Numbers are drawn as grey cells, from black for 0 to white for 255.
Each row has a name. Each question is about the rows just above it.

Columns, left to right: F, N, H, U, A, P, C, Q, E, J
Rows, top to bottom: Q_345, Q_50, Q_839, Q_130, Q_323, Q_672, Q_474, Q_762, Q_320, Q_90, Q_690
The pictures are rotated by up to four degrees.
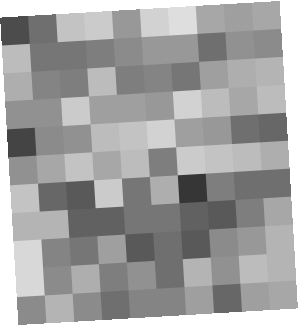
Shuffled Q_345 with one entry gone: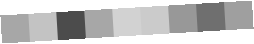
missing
[222]
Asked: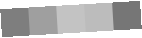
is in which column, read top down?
A

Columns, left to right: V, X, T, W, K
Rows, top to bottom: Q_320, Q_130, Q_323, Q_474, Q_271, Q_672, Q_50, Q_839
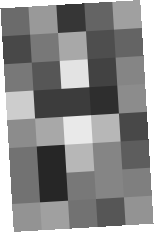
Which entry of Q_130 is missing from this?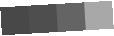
[120]
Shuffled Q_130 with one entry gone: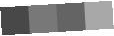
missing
[78]

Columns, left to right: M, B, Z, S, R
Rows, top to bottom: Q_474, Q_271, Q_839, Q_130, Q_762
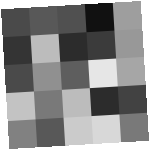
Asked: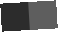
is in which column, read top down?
Z
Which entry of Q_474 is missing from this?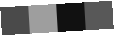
[80]

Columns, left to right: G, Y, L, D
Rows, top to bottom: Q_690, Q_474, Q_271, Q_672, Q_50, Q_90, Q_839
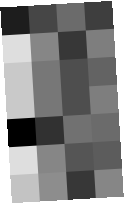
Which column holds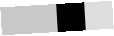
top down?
G
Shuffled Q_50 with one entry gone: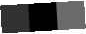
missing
[113]
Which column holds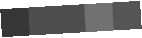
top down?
L

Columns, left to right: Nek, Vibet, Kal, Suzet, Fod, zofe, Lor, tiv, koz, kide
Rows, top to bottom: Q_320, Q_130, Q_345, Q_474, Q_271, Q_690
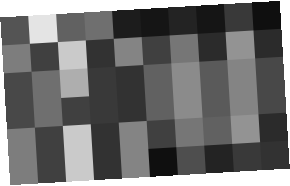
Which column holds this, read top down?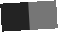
Lor
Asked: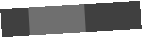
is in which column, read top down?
Vibet
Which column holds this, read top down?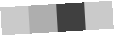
Kal
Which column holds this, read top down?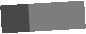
Nek

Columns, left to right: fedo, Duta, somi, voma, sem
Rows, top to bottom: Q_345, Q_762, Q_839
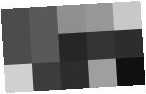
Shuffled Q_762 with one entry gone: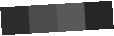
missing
[52]
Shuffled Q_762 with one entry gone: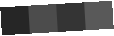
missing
[45]
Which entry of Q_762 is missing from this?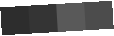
[38]

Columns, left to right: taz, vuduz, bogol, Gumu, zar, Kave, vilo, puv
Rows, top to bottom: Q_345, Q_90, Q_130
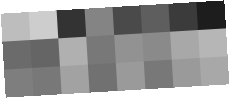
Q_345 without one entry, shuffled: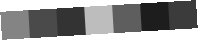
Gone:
[205]
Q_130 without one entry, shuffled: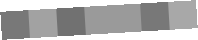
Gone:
[126]
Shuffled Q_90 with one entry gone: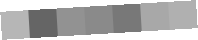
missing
[107]
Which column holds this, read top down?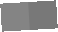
Gumu
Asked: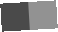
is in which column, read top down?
zar

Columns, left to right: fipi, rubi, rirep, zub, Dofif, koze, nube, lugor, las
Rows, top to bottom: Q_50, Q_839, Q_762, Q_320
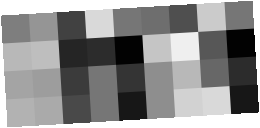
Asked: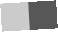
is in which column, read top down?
lugor
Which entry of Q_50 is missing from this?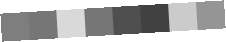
[110]
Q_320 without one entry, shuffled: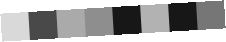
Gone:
[210]
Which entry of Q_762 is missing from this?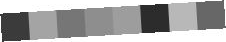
[52]

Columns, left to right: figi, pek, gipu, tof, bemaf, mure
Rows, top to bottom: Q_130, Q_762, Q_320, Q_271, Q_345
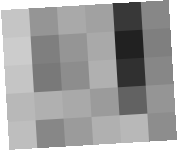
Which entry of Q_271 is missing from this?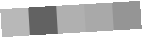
[155]
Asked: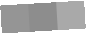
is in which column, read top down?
gipu
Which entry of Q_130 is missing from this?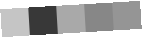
[161]
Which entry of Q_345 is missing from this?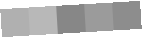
[190]
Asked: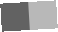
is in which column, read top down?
bemaf
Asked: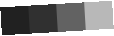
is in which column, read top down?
bemaf

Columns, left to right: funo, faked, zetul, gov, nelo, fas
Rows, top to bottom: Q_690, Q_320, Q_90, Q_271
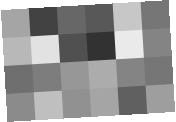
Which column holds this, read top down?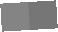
fas
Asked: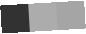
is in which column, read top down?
gov
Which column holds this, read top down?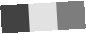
faked
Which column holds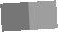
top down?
fas
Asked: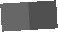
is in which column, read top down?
zetul
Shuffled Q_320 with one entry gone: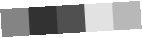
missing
[234]

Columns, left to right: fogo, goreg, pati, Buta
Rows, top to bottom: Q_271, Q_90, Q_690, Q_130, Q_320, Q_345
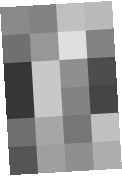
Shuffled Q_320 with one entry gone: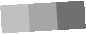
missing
[118]
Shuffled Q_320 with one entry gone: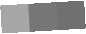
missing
[192]
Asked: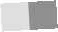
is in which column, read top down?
pati
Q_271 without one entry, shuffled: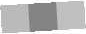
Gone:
[137]
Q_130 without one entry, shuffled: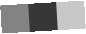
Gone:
[69]
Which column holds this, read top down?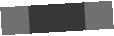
fogo

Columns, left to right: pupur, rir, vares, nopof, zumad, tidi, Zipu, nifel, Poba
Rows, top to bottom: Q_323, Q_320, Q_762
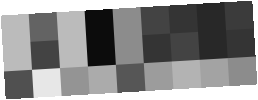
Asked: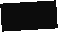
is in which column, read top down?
nopof
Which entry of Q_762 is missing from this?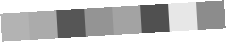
[156]
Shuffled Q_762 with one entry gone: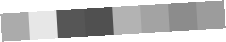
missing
[148]
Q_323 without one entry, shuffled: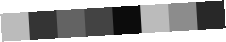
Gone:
[59]
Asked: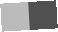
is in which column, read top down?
pupur
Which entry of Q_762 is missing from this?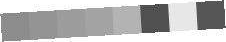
[171]
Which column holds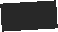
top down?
nifel

